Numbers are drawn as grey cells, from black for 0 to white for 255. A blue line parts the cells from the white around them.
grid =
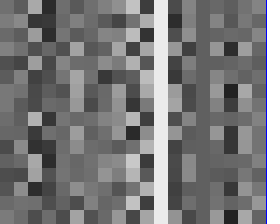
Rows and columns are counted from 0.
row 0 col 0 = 112
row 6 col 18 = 98
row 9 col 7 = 111
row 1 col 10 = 173
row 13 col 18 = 119
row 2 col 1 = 93
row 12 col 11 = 235
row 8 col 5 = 105
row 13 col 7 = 111
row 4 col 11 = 235
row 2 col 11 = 235
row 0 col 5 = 89
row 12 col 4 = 116
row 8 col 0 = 109
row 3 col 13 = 64
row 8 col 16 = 100
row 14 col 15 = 114
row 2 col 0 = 106
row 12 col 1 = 74
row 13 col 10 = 177
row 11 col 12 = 74
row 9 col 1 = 102
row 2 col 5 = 91
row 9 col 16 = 53
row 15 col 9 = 71
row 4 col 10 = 86
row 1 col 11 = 235
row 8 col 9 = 183
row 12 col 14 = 96
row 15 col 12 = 147
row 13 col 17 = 148
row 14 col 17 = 109
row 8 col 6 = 110
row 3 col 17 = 158
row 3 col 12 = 151
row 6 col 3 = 93

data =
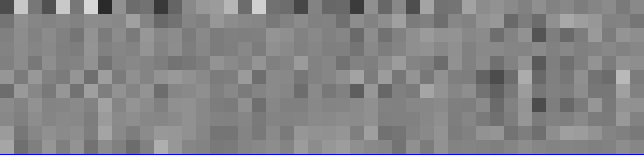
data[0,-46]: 77
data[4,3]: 142
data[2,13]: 123
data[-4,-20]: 144
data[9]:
[155, 119, 135, 144, 138, 142, 126, 164, 137, 125, 139, 152, 151, 145, 134, 117, 117, 132, 121, 138, 122, 150, 146, 145, 149, 127, 159, 113, 117, 131, 137, 147, 124, 129, 146, 149, 115, 126, 111, 142, 159, 156, 147, 132, 128, 121]
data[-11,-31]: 155
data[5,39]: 128
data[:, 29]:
[78, 123, 143, 143, 132, 148, 123, 135, 129, 131, 144]
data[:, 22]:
[131, 129, 137, 134, 130, 130, 138, 136, 138, 146, 140]
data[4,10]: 132
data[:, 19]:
[113, 121, 148, 144, 128, 138, 138, 135, 132, 138, 141]
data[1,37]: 125
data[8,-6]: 128
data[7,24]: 133
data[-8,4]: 128
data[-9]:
[128, 141, 130, 139, 129, 117, 147, 123, 140, 122, 151, 135, 140, 123, 137, 124, 128, 127, 128, 148, 143, 130, 137, 129, 134, 106, 141, 113, 129, 143, 155, 146, 147, 136, 139, 110, 131, 146, 84, 126, 105, 125, 154, 124, 148, 142]
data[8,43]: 123
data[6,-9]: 156
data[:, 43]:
[139, 130, 124, 136, 124, 108, 119, 121, 123, 132, 130]
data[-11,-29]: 108
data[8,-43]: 133
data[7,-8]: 76
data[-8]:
[131, 140, 133, 137, 128, 125, 148, 129, 134, 131, 148, 131, 141, 126, 135, 124, 127, 136, 124, 144, 138, 129, 134, 127, 128, 116, 137, 125, 132, 143, 146, 136, 144, 129, 137, 137, 133, 132, 138, 129, 136, 128, 131, 136, 130, 135]
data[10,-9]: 141
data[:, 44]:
[122, 131, 148, 130, 146, 185, 160, 146, 153, 128, 141]
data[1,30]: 128
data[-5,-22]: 129
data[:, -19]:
[103, 142, 113, 125, 140, 156, 103, 130, 128, 113, 134]
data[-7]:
[128, 140, 120, 142, 129, 131, 146, 115, 132, 136, 132, 126, 115, 119, 126, 147, 138, 131, 148, 128, 132, 155, 130, 134, 114, 130, 127, 140, 156, 132, 128, 108, 145, 129, 139, 112, 130, 147, 89, 127, 112, 127, 147, 124, 146, 142]

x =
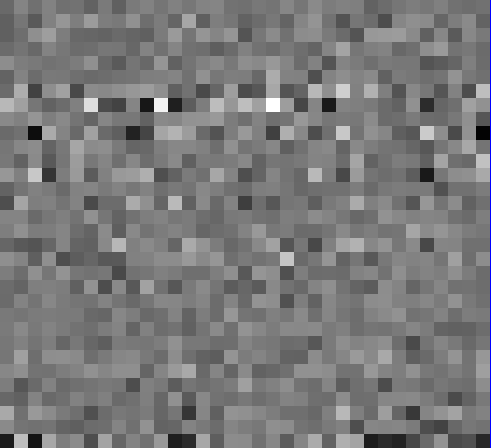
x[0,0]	105
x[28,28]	135
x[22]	[121, 117, 123, 124, 122, 122, 105, 102, 135, 125, 105, 111, 131, 99, 125, 108, 151, 116, 112, 128, 119, 138, 111, 134, 118, 109, 130, 138, 146, 114, 118, 131, 110, 125, 122]
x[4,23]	84
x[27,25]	111
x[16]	[126, 144, 124, 125, 133, 109, 100, 139, 94, 137, 115, 124, 131, 123, 102, 109, 113, 131, 153, 120, 124, 107, 108, 117, 137, 119, 126, 115, 117, 166, 139, 149, 136, 124, 119]
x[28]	[103, 97, 131, 105, 111, 130, 119, 128, 106, 112, 127, 103, 145, 90, 136, 114, 110, 120, 110, 117, 131, 128, 111, 109, 140, 110, 111, 134, 135, 137, 124, 109, 75, 99, 121]
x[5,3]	121
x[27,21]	115
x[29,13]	54
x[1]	[96, 118, 89, 129, 150, 126, 155, 125, 121, 145, 110, 124, 101, 166, 95, 126, 118, 98, 108, 120, 100, 133, 148, 114, 83, 118, 109, 77, 134, 143, 139, 102, 125, 138, 99]
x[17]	[102, 89, 84, 102, 133, 100, 97, 137, 183, 128, 138, 128, 101, 170, 148, 124, 104, 114, 137, 162, 85, 119, 72, 128, 164, 178, 135, 148, 119, 138, 72, 133, 132, 112, 112]
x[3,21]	110
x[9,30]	203
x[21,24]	122
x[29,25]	127
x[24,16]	110
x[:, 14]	[131, 95, 149, 110, 129, 145, 74, 125, 147, 106, 129, 123, 112, 136, 138, 110, 102, 148, 137, 111, 138, 133, 125, 116, 120, 98, 105, 110, 136, 134, 121, 167]
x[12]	[151, 128, 200, 53, 125, 154, 91, 129, 153, 156, 175, 79, 98, 123, 112, 167, 132, 78, 100, 133, 115, 103, 185, 125, 72, 155, 116, 109, 114, 93, 25, 119, 141, 144, 169]
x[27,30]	106
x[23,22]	138
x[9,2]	13
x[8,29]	123
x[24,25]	131
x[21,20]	81
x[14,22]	94
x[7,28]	98
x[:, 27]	[108, 77, 154, 131, 122, 97, 127, 107, 107, 134, 116, 113, 109, 120, 138, 146, 115, 148, 120, 114, 141, 142, 138, 115, 143, 169, 132, 76, 134, 158, 132, 43]
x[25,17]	124
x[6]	[107, 173, 66, 142, 161, 73, 139, 136, 143, 151, 157, 143, 96, 114, 74, 102, 158, 76, 87, 167, 84, 100, 184, 143, 207, 129, 177, 127, 83, 136, 119, 85, 130, 77, 190]
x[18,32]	160
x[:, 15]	[133, 126, 133, 94, 137, 119, 102, 189, 153, 83, 110, 121, 167, 126, 105, 103, 109, 124, 150, 126, 117, 108, 108, 138, 109, 93, 133, 116, 114, 96, 108, 94]
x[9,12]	179
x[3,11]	113

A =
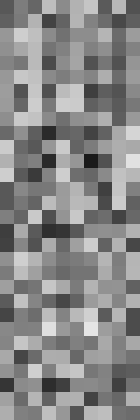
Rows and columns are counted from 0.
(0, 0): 88
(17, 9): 71
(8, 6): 147
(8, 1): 201
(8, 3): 138
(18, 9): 181
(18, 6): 134
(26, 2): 207
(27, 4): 63
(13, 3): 120
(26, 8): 88
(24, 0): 133
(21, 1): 193
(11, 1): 117
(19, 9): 182
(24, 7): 169
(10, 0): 203
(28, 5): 177
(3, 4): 129
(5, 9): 155
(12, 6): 103
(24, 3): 125
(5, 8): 108
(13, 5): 180
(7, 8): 90
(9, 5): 103
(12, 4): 206
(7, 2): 205
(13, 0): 88
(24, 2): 172
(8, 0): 142
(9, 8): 169
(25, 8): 132
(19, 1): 189
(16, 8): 141
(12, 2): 58
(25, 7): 163
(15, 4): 148

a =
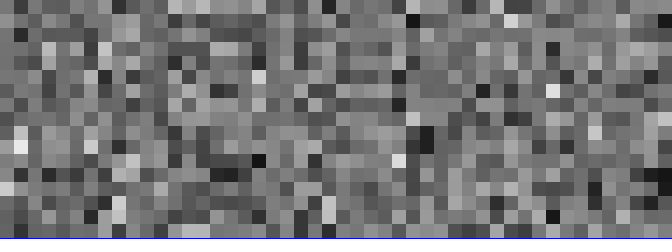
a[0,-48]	119
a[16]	[100, 51, 100, 104, 89, 111, 108, 157, 63, 135, 105, 64, 148, 182, 181, 117, 120, 125, 137, 85, 132, 55, 120, 46, 128, 119, 144, 130, 88, 146, 139, 145, 80, 65, 79, 165, 75, 62, 119, 171, 121, 96, 164, 119, 110, 132, 150, 127]
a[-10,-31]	118
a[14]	[106, 85, 134, 75, 99, 107, 81, 47, 205, 117, 101, 131, 112, 87, 100, 79, 74, 80, 91, 126, 115, 144, 64, 193, 123, 114, 86, 96, 111, 103, 150, 88, 166, 140, 118, 46, 100, 159, 142, 90, 127, 134, 48, 107, 131, 70, 35, 87]
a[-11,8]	108
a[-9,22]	80
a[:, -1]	[138, 24, 78, 134, 91, 88, 123, 107, 193, 125, 70, 96, 21, 26, 87, 107, 127]
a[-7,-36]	77
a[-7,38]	66
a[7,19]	92
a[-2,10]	116
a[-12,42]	71
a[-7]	[156, 233, 105, 143, 147, 106, 202, 111, 48, 104, 132, 145, 77, 96, 68, 111, 155, 130, 144, 135, 115, 159, 170, 91, 77, 107, 113, 146, 129, 53, 32, 98, 101, 134, 141, 129, 167, 139, 66, 105, 51, 108, 139, 134, 109, 141, 149, 70]
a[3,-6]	144
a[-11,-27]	161
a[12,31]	99
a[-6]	[125, 137, 101, 136, 127, 97, 75, 122, 149, 193, 135, 150, 58, 136, 66, 73, 74, 86, 20, 137, 105, 154, 51, 132, 154, 143, 128, 126, 219, 77, 115, 99, 119, 152, 93, 88, 149, 122, 114, 114, 144, 99, 107, 101, 112, 98, 146, 96]
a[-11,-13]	111
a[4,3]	162
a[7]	[121, 77, 125, 88, 98, 133, 138, 102, 105, 64, 98, 86, 166, 100, 162, 145, 149, 118, 174, 92, 124, 68, 162, 100, 77, 98, 95, 101, 37, 131, 130, 127, 129, 77, 146, 145, 97, 116, 121, 102, 85, 131, 102, 127, 125, 125, 76, 107]
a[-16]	[144, 114, 93, 137, 119, 81, 118, 117, 144, 156, 104, 119, 61, 103, 70, 92, 100, 87, 78, 123, 147, 101, 125, 148, 72, 115, 110, 136, 151, 22, 90, 95, 122, 135, 145, 105, 209, 152, 123, 78, 93, 128, 137, 130, 170, 117, 96, 24]
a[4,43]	113
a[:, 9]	[89, 156, 167, 98, 168, 59, 161, 64, 113, 142, 104, 193, 164, 113, 117, 126, 135]
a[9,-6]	198
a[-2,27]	92
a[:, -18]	[141, 90, 161, 124, 113, 104, 101, 130, 134, 32, 32, 115, 149, 98, 150, 154, 139]
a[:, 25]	[106, 115, 120, 112, 131, 90, 134, 98, 131, 130, 107, 143, 112, 97, 114, 123, 119]
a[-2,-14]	146
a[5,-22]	82
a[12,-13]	116
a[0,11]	94
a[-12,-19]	109
